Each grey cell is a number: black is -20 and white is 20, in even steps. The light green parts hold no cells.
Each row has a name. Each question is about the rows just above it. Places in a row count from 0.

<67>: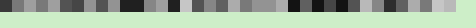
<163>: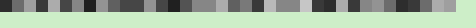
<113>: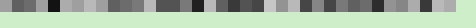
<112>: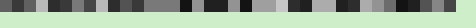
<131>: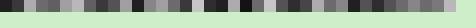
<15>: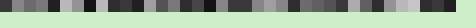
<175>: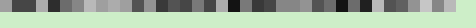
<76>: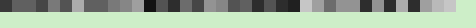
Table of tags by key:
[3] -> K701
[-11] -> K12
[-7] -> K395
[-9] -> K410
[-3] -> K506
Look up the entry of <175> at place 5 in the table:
K506
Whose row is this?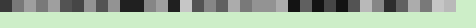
<67>
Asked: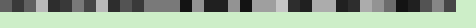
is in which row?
<112>
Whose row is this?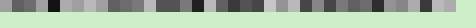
<113>

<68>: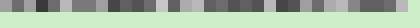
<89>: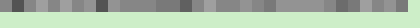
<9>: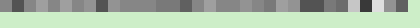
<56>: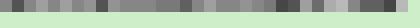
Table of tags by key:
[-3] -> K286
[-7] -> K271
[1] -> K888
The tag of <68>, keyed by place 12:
K286
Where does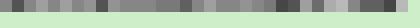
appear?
<56>
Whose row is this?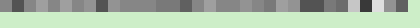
<9>

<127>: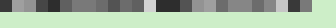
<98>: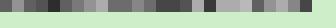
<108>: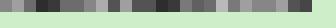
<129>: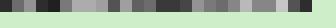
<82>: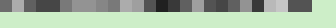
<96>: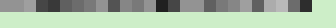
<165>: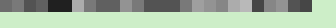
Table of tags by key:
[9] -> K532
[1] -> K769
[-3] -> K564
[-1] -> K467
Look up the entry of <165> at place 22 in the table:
K769
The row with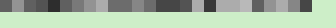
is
<98>
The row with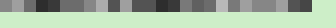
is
<108>

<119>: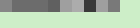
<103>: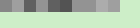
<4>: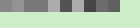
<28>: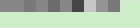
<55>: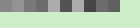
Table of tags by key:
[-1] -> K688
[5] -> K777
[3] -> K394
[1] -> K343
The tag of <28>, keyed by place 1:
K343
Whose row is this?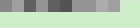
<103>
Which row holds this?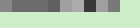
<119>
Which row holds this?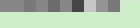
<28>
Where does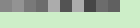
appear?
<55>
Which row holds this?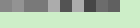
<4>

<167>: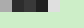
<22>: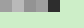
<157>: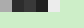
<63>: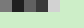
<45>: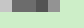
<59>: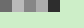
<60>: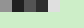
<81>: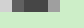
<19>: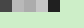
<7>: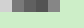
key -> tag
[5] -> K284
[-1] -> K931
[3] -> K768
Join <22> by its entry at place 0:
K284
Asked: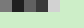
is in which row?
<63>

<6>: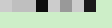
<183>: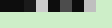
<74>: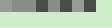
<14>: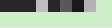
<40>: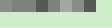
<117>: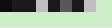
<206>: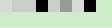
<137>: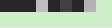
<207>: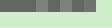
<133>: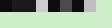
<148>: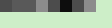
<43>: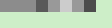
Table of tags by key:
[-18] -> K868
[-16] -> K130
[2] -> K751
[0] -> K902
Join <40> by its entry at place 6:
K751
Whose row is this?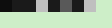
<117>
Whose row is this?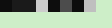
<133>

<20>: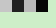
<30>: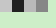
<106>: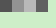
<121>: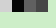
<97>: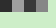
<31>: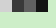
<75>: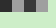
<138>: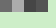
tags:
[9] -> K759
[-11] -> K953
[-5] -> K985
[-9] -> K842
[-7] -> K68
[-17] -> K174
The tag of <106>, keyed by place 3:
K985
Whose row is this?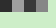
<97>

